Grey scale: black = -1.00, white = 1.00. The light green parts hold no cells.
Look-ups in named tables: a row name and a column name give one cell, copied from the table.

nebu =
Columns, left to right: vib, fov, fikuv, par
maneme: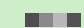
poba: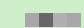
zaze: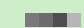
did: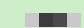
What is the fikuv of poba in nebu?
0.37
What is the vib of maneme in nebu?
-0.38
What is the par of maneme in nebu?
-0.35
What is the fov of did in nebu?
-0.53
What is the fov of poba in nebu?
-0.19
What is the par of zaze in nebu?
0.43
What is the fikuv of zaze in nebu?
-0.39
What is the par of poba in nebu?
0.32
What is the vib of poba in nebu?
0.32
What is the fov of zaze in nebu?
-0.15
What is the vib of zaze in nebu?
-0.05
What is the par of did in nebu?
0.58
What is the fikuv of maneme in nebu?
0.44
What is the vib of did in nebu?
0.58
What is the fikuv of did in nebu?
-0.42
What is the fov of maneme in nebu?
0.08

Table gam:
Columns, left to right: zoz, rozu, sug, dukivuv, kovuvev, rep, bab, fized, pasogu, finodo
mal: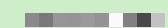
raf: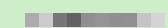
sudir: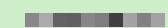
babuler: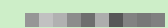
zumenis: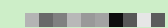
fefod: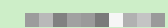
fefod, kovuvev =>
0.21
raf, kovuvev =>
0.12
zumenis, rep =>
0.28
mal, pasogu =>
-0.43
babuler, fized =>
0.02
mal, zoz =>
0.08
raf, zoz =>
0.35
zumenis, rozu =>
-0.18
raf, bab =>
0.12
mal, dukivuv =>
0.17
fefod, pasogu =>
0.54
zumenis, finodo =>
-0.28
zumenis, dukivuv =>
0.44
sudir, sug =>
-0.22
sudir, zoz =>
0.07
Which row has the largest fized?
fefod

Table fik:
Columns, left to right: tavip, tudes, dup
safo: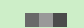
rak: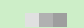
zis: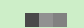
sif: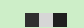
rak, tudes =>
0.39
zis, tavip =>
-0.43
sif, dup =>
-0.76
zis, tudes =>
0.14
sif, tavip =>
-0.63
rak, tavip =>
0.76
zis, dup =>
0.01
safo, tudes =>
0.20
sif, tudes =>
0.68
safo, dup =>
-0.41
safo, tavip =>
-0.18
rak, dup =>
0.24
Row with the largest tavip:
rak

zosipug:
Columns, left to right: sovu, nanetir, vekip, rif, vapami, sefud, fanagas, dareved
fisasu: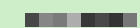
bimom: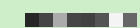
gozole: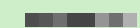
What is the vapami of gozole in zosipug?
-0.46
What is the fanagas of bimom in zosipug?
0.91
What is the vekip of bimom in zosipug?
0.34
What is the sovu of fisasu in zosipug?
-0.44
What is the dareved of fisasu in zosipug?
-0.07
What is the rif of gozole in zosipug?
-0.45
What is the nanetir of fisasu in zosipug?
0.05

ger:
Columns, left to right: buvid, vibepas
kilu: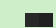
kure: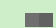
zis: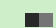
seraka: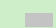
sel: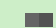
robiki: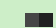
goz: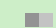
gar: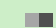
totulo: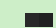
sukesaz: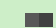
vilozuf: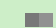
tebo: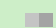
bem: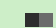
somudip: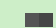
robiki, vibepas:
-0.74
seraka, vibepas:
0.53
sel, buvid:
-0.21
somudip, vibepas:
-0.45
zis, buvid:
-0.69
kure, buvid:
-0.13
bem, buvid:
-0.65
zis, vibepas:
-0.08
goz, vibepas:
0.53
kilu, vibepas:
-0.74
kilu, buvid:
-0.69
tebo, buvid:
0.54
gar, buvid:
0.30
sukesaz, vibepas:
-0.49
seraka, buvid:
0.54
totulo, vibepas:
-0.74
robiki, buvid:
-0.45
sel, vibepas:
-0.35
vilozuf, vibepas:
0.14

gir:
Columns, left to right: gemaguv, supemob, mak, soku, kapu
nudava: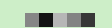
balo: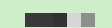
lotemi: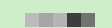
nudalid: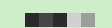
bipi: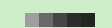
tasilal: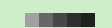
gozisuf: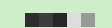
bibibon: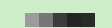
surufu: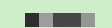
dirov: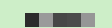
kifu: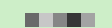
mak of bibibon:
-0.53
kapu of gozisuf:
0.20
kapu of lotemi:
-0.10
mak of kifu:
0.05
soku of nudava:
0.03
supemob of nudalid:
-0.45
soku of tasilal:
-0.64
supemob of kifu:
0.56
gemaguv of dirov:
-0.66
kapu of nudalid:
0.23
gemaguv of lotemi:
0.47
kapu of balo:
0.11
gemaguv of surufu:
-0.65
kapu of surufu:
0.18
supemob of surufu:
0.23
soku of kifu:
-0.58
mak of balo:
-0.61
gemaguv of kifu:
-0.18
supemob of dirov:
0.21

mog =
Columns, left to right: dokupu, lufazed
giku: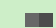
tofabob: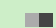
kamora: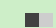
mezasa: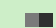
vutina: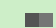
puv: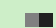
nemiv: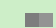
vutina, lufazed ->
-0.08
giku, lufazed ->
-0.40
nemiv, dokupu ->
-0.02
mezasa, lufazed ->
-0.63
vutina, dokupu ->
-0.34
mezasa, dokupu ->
-0.04
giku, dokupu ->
-0.19
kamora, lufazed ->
0.61
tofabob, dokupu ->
0.34
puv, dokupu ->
0.00
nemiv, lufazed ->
0.15
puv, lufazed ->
-0.75
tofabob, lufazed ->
-0.46
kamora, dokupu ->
-0.49

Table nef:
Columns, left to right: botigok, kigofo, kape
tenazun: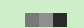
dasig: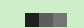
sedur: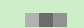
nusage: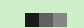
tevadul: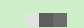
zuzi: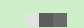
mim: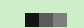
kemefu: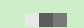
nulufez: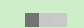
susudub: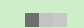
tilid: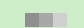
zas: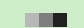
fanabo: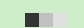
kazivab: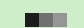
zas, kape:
-0.74
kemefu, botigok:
0.82
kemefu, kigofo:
-0.27
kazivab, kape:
0.18
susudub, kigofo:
0.52
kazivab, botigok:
-0.78
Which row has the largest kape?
fanabo

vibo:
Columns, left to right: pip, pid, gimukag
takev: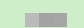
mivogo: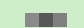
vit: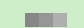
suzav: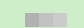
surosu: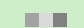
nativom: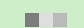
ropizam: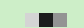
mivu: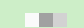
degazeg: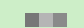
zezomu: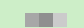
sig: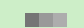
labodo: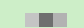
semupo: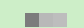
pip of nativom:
-0.03
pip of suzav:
0.39
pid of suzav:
0.52
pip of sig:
-0.08
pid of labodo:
-0.13
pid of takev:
0.28
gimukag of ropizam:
0.15
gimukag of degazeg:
0.08
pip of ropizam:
0.66
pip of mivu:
0.96
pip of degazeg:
-0.07
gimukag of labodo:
0.40
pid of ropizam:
-0.78
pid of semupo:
0.44

